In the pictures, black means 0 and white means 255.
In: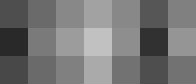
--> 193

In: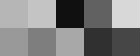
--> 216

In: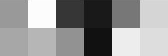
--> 252

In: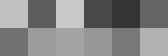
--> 200

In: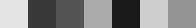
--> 227

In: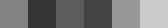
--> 202
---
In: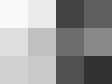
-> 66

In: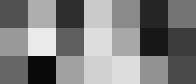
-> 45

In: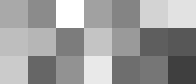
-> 255

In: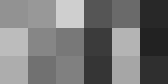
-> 207

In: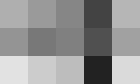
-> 134

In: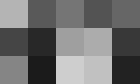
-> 117

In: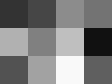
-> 140

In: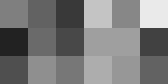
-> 57

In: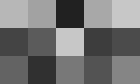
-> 33

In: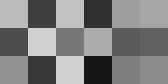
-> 194
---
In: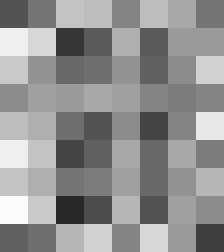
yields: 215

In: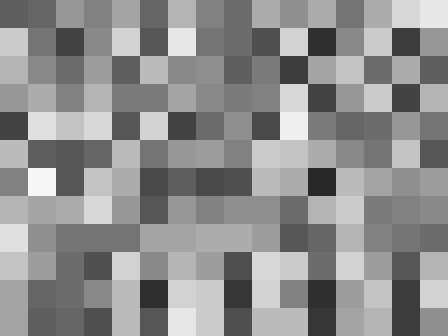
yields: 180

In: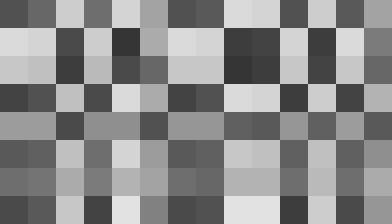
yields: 205

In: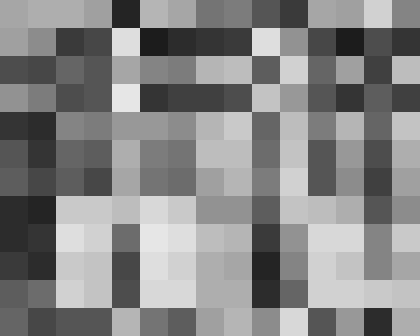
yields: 152

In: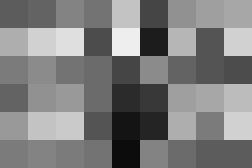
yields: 107

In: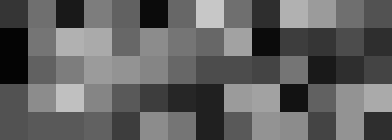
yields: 68

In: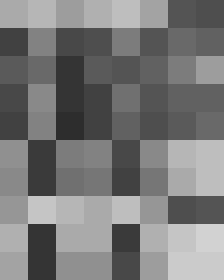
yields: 157

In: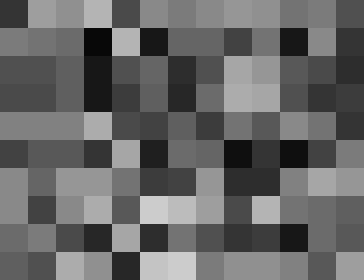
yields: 129

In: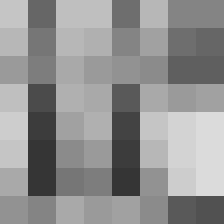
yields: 139
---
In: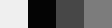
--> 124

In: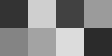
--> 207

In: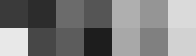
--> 218

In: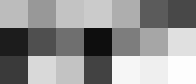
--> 246

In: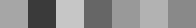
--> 178

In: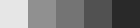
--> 144

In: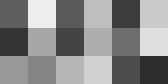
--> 223

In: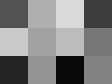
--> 202

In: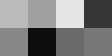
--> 187
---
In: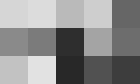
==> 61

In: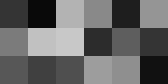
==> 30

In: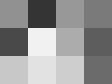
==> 93

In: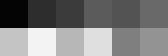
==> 59

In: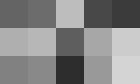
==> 72

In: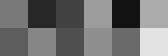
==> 65

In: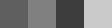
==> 128
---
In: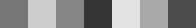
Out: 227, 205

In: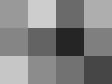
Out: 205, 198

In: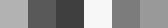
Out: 247, 178

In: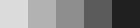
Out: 219, 178

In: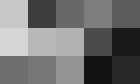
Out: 213, 199

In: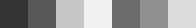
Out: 241, 220
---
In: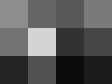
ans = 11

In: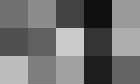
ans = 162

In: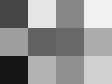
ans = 142

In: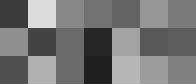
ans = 107

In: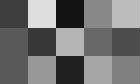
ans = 33

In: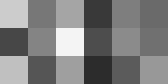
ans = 159
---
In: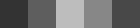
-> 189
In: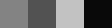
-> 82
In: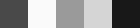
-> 154
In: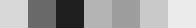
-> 158
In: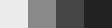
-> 137
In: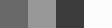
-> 152
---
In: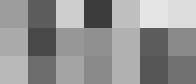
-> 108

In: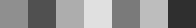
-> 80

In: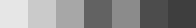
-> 202

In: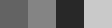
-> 132

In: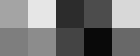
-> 140

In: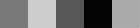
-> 205

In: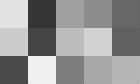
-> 239

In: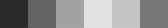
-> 100

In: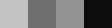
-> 111

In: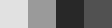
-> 154
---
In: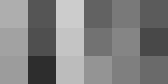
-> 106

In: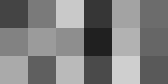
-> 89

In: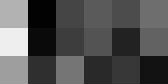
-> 18

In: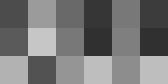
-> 190

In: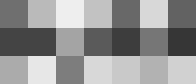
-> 209

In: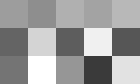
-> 226
